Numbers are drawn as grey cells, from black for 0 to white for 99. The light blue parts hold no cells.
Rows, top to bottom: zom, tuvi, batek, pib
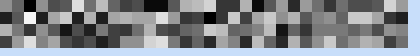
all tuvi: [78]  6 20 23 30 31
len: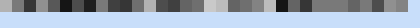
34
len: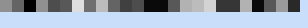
25
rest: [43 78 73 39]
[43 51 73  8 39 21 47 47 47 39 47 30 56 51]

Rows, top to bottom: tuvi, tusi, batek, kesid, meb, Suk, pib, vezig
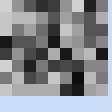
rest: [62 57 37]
[52]
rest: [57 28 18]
[67  9 62 72  9]
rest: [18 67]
[ 9 62 72  9]
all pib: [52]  6
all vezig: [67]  2 3 4 5 9

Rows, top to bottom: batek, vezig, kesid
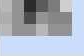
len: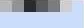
6
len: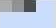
3
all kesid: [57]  2 3 5 6
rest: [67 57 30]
[57 52 52]
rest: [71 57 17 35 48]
[80]

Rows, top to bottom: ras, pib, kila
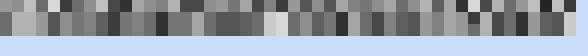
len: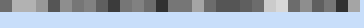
30
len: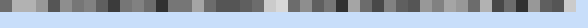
48
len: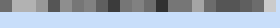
23
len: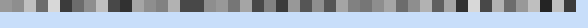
48
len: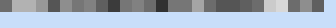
27

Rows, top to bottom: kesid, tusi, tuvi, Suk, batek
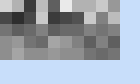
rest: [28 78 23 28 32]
[78 50 73]
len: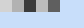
5
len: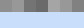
7
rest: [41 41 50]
[45 50]
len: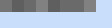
8

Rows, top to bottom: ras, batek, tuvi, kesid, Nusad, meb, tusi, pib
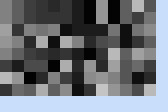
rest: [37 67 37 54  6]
[20 76 58 45 29 72]
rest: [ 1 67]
[16 58 16 62 33 41 24]

